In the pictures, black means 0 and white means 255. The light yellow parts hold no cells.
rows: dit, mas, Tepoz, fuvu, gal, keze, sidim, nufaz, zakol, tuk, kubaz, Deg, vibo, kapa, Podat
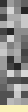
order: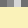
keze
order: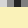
mas
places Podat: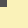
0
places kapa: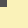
0 1 3
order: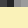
tuk
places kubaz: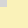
1 3
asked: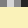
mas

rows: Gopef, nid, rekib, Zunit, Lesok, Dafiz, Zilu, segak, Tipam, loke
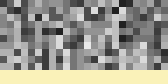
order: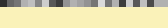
segak
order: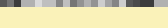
loke
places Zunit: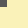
3 10 18 23
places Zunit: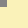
0 6 9 11 13 14 15 21
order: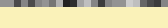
Gopef
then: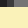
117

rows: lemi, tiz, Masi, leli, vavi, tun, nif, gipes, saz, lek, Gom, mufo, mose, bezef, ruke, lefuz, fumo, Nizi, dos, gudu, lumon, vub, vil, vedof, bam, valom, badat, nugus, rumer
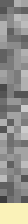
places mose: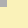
3
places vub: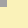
0 2 3
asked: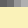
gipes
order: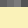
tiz

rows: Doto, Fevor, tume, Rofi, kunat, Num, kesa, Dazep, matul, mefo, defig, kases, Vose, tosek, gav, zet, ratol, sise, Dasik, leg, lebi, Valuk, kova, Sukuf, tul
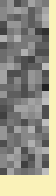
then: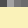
120
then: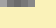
188
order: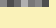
lebi
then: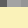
163
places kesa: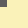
5 6

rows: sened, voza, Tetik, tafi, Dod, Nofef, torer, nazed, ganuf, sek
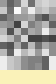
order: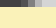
Nofef
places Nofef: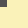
6

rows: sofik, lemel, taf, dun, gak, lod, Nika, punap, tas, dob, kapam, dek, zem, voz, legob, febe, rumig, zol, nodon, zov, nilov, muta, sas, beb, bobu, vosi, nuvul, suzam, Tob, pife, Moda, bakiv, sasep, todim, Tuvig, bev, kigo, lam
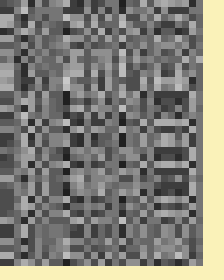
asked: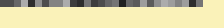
Tob
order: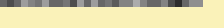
Tuvig
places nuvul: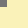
12 15 17 18 20 21 28
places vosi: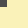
17 18 20 23 26
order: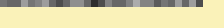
Tuvig
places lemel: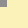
12 18 21 23

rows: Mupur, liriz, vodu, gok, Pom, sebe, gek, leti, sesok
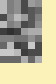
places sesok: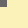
0 1 2 4
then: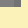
115
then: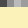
88
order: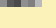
gok
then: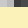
74
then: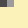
143
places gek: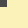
3 5

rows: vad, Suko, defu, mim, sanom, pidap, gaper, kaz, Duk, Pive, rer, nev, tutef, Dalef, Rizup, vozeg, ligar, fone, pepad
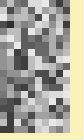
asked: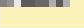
gaper
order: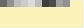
Pive
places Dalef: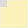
3 7 8
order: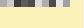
Rizup
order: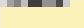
pepad
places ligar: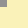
0 2 3 7
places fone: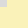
2 5 8

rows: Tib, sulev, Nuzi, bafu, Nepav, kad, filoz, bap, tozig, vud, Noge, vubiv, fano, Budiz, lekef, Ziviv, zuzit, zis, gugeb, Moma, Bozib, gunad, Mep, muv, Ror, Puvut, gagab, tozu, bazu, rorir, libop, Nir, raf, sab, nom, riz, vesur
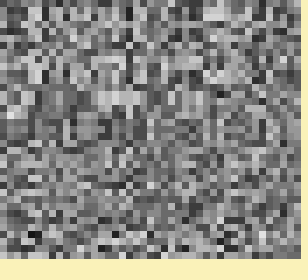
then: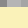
211
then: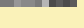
106
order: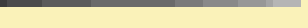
fano
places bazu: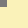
0 6 8 12 13 17 28 35 40
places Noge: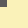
1 2 22 40 42

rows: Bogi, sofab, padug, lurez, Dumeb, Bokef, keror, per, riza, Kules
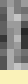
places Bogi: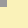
1 3
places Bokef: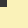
0 3

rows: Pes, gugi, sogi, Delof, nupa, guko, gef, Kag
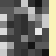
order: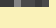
guko
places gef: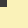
2 3
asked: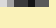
gef
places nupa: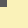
1
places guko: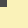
0 4 6
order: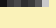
Kag

